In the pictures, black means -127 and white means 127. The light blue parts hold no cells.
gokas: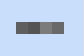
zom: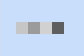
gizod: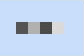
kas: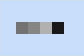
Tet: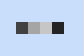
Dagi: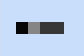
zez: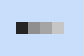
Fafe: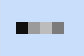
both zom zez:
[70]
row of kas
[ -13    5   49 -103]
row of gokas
[-33 -43  -4 -22]
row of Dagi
[-121    5  -72  -72]

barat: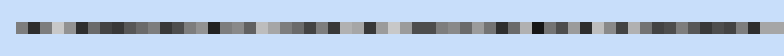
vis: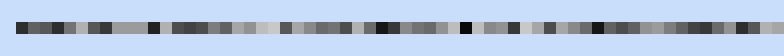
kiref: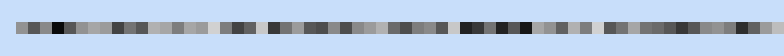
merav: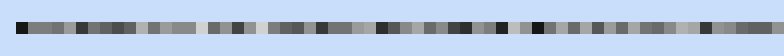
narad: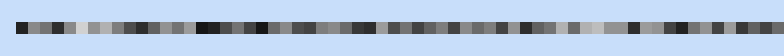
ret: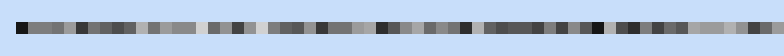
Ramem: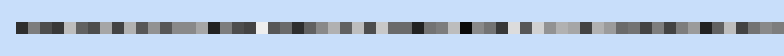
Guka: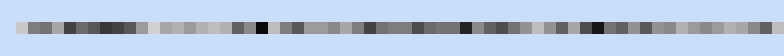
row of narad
[ -93    9  -12  -81    9   81   18   49   -2  -50  -81  -30   18  -12
   27 -105  -93  -50  -12  -60 -105  -21    9  -50  -60   -2    9  -21
  -71  -81   27  -50  -12  -60  -30   -2  -60    9  -21   -2  -60   18
  -81  -30  -12   49  -21   49   61   18   18  -81   27   18  -60  -93
  -12   18  -60   27  -71  -30  -60  -21]
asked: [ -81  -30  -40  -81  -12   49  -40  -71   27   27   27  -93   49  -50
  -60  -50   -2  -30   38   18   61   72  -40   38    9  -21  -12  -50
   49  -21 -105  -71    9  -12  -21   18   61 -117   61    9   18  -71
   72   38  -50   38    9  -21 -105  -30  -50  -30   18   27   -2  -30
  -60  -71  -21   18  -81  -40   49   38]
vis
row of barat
[  -2  -81   -2   72   18  -81  -21  -60  -71  -40  -21   -2  -71  -50
   -2   18  -93   -2    9  -30   61   38   -2  -21  -60   -2  -71   49
   38  -71   27   72   27  -50  -50   -2    9  -21   27  -12  -81  -21
   49 -105  -12  -50   27  -81   61    9  -60   49  -12  -60  -50   -2
  -40  -71  -50  -60   -2  -81   38   38]
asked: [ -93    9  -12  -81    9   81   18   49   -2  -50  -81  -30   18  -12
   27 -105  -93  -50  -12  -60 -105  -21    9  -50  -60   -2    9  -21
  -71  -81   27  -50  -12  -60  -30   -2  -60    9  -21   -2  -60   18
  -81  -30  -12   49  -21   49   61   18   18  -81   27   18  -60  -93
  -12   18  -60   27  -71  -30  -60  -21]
narad

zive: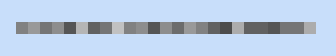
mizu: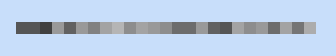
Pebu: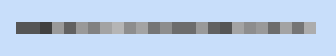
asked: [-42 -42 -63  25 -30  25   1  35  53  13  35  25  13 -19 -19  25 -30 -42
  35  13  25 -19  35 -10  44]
mizu
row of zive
[  1  25 -10  13 -42  53 -30 -10  65   1  13 -42  13 -19  25   1 -30 -51
  44 -30 -30 -42 -10 -10  44]

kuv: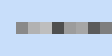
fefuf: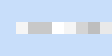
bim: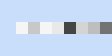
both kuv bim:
[62]
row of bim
[117  72 117 105 -58  84  62 -12]
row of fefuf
[117  72  72 127 117  84  62 105]
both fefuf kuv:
[62]

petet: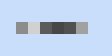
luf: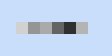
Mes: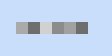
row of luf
[ 81  21  42 -27 -79  52]
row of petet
[ 12  81 -36 -56 -46  33]
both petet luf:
[81]

